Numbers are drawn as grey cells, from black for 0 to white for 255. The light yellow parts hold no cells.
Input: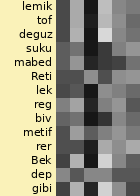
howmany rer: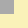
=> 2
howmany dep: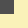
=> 0
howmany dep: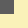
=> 0
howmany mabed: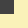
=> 1
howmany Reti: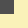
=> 3
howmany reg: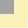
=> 1
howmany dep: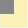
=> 3

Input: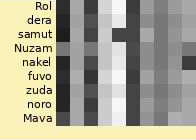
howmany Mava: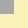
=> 2
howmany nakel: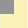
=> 1
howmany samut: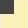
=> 3
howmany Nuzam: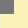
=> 4

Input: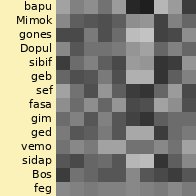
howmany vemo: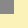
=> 2
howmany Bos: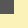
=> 4
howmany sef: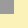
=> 1
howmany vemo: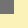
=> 4
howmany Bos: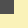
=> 0
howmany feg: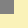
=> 4
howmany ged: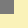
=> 3

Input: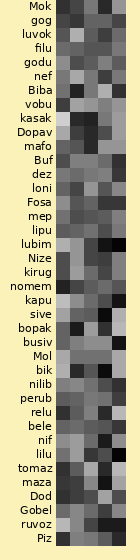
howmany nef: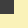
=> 1
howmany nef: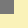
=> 3
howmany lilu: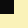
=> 0
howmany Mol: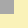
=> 2

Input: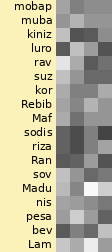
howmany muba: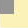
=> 3
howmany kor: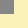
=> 0
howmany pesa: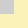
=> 1
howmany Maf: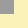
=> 0

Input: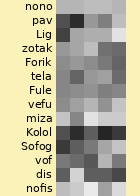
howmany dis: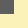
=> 3
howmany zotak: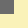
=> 1
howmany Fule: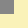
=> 2
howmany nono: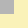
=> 3
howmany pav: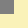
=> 1

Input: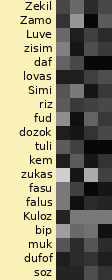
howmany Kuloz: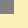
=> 0
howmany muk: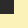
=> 2
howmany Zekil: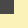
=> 2
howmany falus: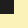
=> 0
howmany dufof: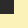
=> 1

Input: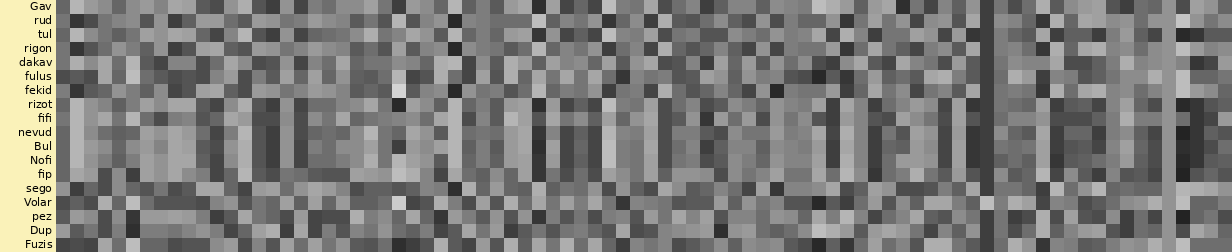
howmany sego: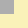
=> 3
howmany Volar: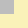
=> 3
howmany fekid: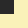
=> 2
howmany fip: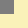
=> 2
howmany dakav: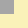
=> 7

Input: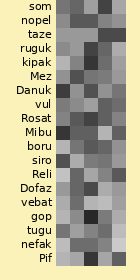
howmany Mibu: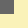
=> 0
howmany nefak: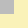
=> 1
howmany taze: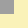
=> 0

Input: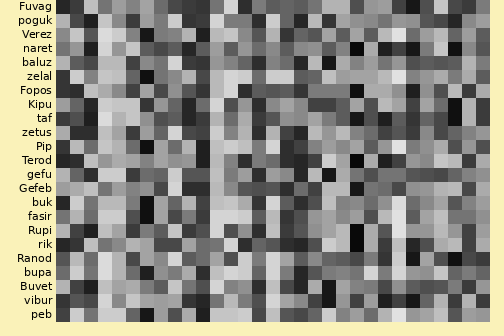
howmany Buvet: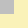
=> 2
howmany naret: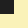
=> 2
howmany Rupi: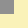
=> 2
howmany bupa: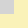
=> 4
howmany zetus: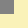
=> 3
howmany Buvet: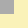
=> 2
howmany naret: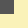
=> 1

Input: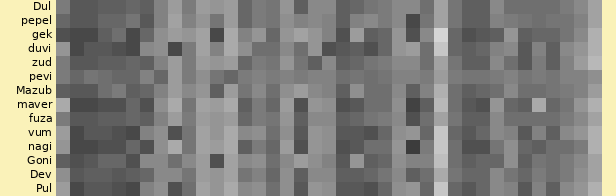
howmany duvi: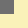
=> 4
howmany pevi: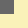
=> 5
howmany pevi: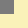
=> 9
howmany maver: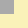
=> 4

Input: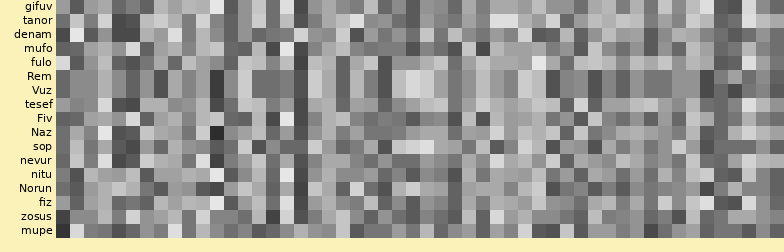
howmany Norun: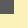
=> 5
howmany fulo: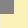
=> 1
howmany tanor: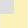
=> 4
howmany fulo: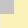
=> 6

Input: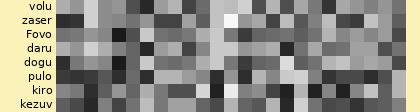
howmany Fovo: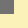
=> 4
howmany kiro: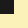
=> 0
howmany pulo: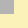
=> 4
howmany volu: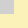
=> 2
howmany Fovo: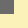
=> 2

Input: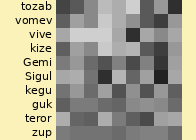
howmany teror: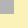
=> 0
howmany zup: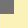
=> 3
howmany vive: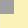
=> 0

